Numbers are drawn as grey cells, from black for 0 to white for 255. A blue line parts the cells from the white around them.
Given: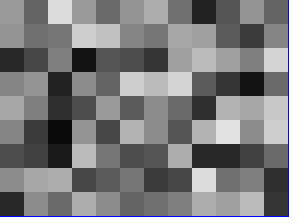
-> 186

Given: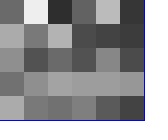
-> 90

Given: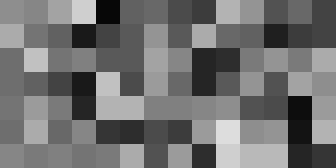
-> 37

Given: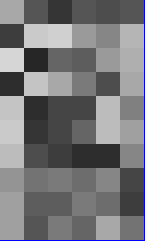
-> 168

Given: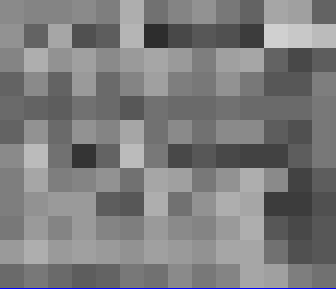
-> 126

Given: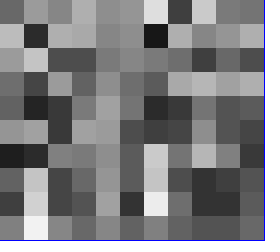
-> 83

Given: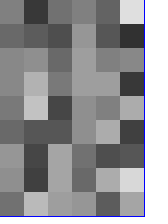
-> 92

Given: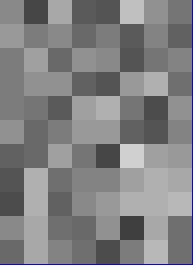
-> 184
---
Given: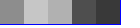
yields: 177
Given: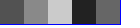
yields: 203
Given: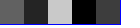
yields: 201
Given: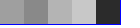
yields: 180
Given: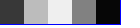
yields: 239
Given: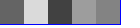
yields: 65
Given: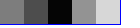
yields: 5
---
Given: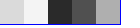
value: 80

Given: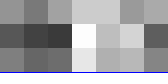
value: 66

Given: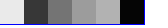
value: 55

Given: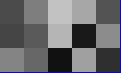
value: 25

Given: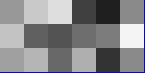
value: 51

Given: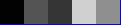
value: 53

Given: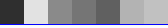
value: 97

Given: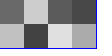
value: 72

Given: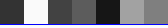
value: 51
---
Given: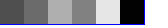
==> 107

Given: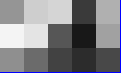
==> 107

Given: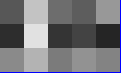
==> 179

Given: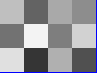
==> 53

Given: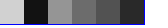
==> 18

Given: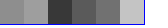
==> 158

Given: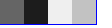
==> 28

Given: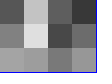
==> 157
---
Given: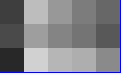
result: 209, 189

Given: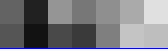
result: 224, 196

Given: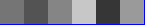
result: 199, 154

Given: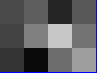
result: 199, 158

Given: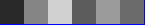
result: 209, 155

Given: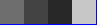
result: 198, 110

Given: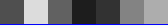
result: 219, 173
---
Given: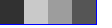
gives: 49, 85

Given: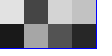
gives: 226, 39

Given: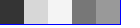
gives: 52, 153

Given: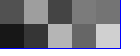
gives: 81, 208

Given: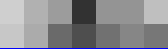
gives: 207, 119

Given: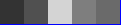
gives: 51, 106

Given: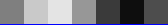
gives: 127, 77

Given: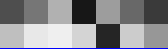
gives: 78, 151

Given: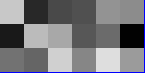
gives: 200, 155
